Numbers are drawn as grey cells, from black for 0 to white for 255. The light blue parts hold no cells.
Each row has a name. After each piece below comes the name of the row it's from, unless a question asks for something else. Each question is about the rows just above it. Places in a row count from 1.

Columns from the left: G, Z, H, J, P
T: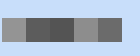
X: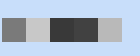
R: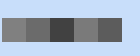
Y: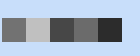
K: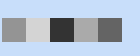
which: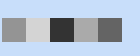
K
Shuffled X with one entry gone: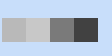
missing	[57]
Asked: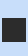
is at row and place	Y, 5
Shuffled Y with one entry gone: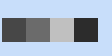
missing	[114]
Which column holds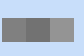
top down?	G

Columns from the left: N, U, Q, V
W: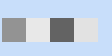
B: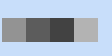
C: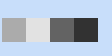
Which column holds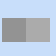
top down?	N
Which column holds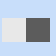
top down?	U
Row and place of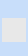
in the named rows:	W, 2
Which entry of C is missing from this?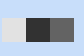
[171]
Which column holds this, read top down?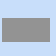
N
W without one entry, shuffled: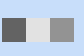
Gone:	[232]

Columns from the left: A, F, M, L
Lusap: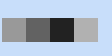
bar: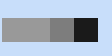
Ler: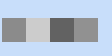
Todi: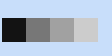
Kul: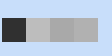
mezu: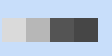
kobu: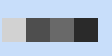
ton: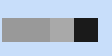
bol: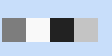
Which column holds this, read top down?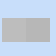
F
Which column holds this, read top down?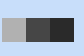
L
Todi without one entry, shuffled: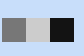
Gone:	[161]
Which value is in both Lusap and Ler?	[98]

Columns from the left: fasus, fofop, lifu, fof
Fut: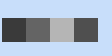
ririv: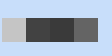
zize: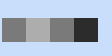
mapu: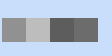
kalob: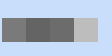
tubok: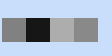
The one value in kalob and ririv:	[100]
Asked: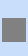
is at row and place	tubok, 1

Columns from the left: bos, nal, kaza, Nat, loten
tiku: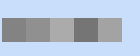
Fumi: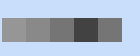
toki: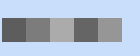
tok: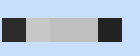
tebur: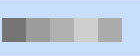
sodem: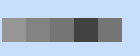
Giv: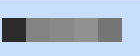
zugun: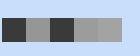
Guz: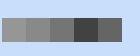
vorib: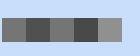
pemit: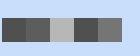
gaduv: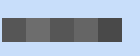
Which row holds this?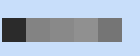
Giv
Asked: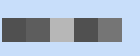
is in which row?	pemit
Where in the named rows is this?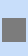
toki, 2
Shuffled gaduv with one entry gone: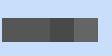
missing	[109]
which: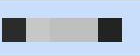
tok

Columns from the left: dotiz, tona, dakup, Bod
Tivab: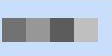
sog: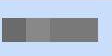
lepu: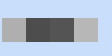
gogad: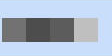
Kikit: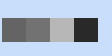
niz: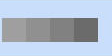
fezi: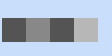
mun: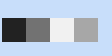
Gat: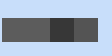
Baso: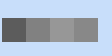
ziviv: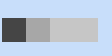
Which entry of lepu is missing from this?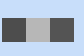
[175]
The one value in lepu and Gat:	[84]
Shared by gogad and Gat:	[92]
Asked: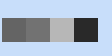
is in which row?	Kikit

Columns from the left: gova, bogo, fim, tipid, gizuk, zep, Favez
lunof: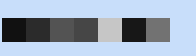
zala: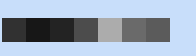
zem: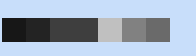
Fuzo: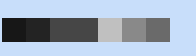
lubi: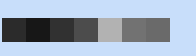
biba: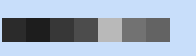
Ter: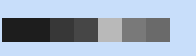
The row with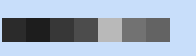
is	biba
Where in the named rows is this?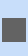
biba, 7
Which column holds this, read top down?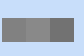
zep
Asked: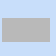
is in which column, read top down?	gizuk
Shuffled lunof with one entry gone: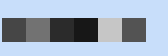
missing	[17]
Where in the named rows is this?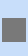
Ter, 6

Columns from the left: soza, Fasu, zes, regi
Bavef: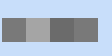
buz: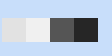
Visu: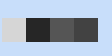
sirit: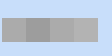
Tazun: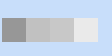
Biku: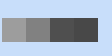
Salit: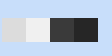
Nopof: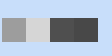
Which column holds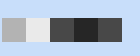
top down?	regi
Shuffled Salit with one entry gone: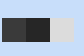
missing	[240]
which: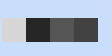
Visu
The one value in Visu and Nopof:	[214]
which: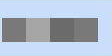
Bavef

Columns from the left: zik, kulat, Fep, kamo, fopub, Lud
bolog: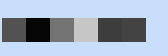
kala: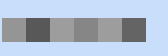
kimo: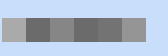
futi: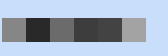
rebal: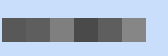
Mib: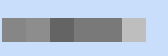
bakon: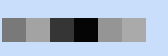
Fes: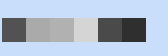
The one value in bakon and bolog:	[5]
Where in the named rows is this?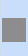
Mib, 2
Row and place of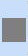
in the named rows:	rebal, 3
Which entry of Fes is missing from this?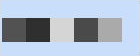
[177]
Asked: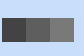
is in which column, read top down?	fopub
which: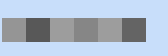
kala

